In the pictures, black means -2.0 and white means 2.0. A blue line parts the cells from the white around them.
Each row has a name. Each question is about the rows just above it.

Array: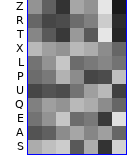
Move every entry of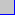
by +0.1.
[1.2]
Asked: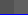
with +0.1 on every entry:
[-0.6 -0.4]
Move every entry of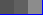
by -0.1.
[-0.8 -0.6  0.1]
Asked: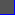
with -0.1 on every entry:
[-0.8]
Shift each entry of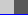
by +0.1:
[ 1.3 -0.5]

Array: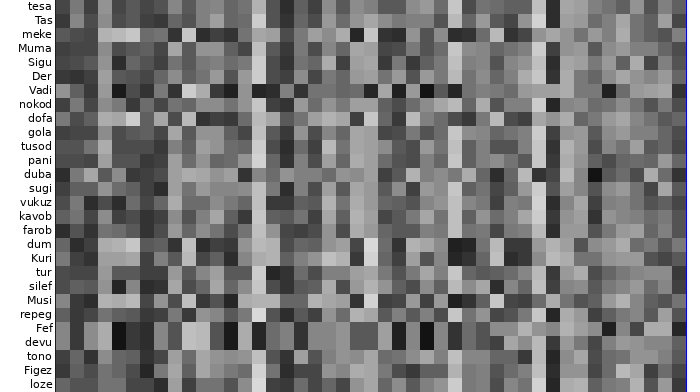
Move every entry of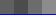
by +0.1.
[-0.4 -0.7 -0.2  0.3]
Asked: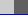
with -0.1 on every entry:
[ 1.1 -0.6]
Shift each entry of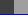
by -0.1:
[-1.1  0.4]
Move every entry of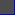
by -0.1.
[-0.9]

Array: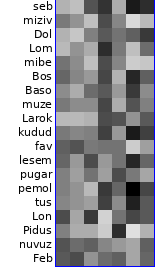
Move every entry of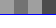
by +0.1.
[ 0.6 -0.1  0.6 -0.7]
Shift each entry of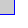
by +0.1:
[1.3]
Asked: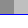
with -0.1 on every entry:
[0.1 0.9]
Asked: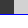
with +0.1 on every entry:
[-1.0  1.4]
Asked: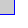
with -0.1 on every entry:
[1.1]
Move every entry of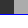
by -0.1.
[-1.3  0.6]

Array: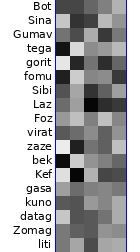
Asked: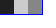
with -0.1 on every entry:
[-1.6  1.1  0.0]
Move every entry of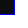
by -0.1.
[-1.9]
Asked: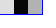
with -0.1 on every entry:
[ 1.4 -2.0  0.7]
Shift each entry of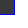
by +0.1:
[-1.0]

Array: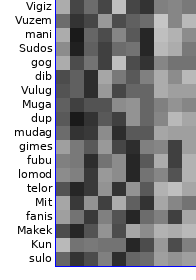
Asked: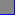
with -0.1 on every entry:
[0.0]
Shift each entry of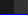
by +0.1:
[-1.5 -1.1]
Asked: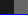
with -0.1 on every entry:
[-1.7 -0.5]
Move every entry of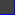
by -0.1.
[-1.1]
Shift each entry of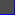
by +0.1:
[-0.7]

